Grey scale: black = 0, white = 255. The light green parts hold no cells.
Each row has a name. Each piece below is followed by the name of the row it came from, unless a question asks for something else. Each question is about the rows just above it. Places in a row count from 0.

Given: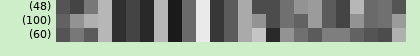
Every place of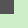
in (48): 0 24
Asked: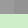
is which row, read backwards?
(48)
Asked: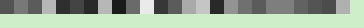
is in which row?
(60)
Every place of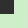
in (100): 4
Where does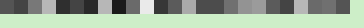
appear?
(48)
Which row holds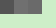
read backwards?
(48)
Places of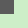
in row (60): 2 12 18

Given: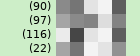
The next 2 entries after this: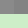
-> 221	131
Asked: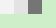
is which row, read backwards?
(90)
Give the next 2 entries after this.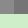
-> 227	243
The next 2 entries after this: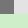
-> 243	94
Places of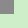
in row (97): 1
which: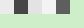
(116)

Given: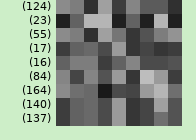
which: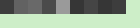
(17)
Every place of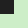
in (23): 0 4 6 8
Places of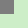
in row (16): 1 2
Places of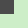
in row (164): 4
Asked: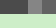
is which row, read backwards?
(16)

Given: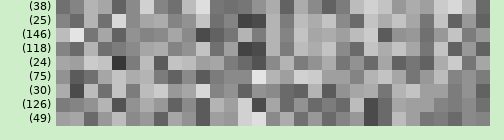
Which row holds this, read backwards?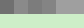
(126)
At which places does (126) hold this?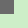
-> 16 18 20 23
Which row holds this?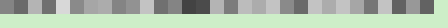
(25)
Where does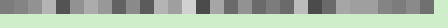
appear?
(126)

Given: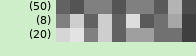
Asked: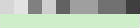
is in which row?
(20)
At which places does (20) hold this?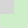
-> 0
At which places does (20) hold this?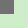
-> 7 8
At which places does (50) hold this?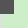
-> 1 4
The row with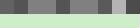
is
(50)

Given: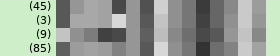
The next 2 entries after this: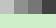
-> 102	144
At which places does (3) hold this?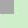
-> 1 2

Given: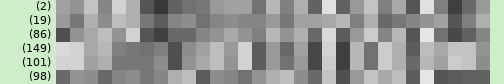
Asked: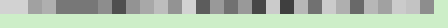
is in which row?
(101)
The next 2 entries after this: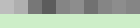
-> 133	153
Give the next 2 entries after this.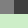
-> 105	153
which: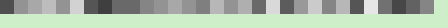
(86)
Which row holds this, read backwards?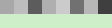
(149)

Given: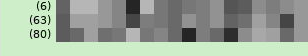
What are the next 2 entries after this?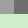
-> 119	182
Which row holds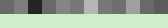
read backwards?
(80)
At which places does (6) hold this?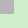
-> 1 2 6
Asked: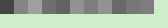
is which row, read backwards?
(63)
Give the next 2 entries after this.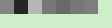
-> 146	85
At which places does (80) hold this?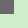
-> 1 8 11 16

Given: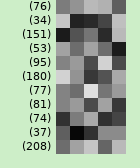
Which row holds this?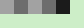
(53)
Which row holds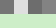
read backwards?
(77)

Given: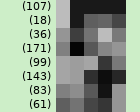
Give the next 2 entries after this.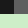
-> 101	70
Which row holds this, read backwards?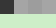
(99)
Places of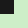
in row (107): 1 2 3 4
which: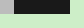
(107)

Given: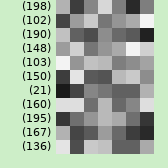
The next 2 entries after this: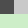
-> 193	97
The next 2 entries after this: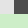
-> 201	193
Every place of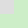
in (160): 0 1 6
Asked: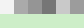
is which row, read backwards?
(102)
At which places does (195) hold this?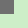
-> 1 5
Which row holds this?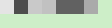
(136)

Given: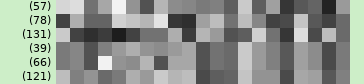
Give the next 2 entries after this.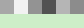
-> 134	122
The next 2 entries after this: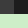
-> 66	114

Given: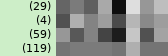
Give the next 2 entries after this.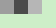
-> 137	157
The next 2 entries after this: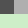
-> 131	157
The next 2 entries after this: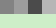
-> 137	157
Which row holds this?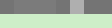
(119)
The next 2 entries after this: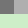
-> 116	116
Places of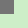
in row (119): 0 4 6 7

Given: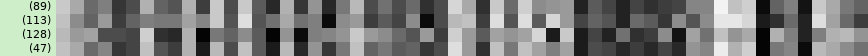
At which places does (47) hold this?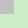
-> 0 6 13 21 31 33
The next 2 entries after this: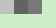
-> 91	99

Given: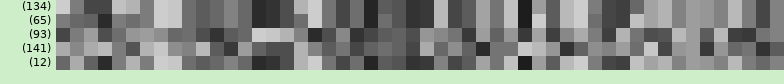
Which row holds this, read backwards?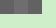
(141)
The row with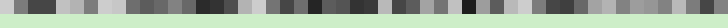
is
(134)
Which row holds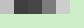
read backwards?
(12)
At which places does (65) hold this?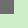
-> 5 9 17 21 23 38

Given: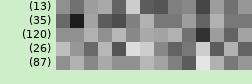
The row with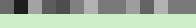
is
(35)
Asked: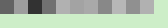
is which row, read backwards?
(120)
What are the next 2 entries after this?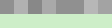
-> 128	92
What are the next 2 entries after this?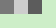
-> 177	99
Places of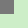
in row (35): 7 8 12 13

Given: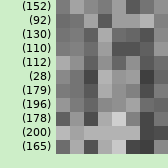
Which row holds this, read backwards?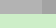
(200)
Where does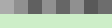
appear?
(112)
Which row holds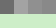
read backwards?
(196)
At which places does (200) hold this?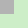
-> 2 3 4 5

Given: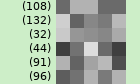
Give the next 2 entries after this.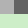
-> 163	185
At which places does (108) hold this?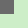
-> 0 3 4
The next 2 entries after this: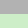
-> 106	106
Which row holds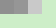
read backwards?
(32)
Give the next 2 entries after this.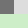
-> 106	63
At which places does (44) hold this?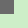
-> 3
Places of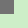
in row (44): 1

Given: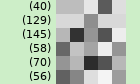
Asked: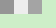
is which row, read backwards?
(58)
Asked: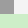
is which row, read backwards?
(56)
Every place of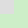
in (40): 4
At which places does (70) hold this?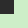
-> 2
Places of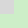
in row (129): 0 1 3 4
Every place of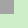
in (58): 2
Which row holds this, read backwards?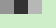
(145)

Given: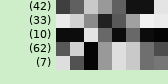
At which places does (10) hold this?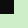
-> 0 1 4 6
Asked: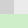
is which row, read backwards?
(33)
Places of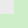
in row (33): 0 7
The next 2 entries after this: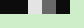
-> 104	12
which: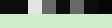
(10)
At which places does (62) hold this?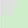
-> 4

